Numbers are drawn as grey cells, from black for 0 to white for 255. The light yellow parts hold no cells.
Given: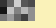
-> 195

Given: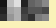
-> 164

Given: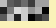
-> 123

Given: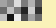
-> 191

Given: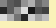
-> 91

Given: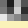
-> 69

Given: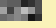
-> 66

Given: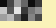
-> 87

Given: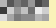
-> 206

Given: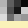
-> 79
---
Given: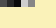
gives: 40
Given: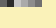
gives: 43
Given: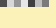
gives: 215
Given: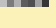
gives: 123
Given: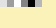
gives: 157
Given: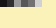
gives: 48
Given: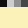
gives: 205
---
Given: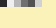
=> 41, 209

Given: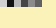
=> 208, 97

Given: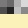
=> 121, 137

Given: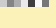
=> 204, 119

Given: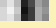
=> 201, 136

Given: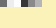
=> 110, 181

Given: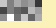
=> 199, 171

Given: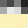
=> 101, 87

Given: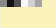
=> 136, 163
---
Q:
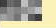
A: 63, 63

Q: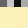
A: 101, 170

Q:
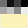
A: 111, 236

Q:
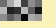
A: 109, 156

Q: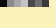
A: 10, 57

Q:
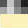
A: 85, 99
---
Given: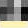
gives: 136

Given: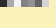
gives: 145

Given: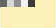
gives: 142

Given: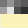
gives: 226

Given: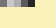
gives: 172

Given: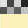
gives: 168

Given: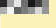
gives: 148

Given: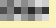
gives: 125
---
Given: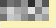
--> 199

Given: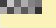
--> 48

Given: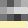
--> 217

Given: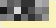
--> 120

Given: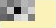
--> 211

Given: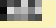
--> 209

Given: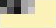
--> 203

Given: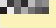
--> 72
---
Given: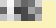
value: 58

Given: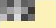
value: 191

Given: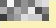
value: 176

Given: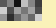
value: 162

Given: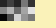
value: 105

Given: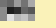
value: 45
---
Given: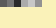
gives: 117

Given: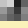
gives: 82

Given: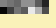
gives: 63

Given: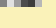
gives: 131

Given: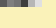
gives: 115

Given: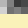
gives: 100

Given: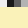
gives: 179

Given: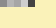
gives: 166

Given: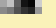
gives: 35
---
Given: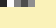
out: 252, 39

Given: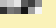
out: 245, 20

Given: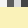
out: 244, 68

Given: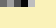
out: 190, 6

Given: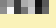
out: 247, 18

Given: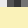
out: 235, 54
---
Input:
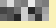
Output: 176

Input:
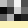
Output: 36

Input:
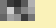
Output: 118

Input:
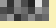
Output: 107

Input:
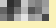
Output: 72

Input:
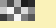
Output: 87

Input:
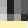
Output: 45

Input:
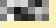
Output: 104

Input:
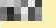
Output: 135
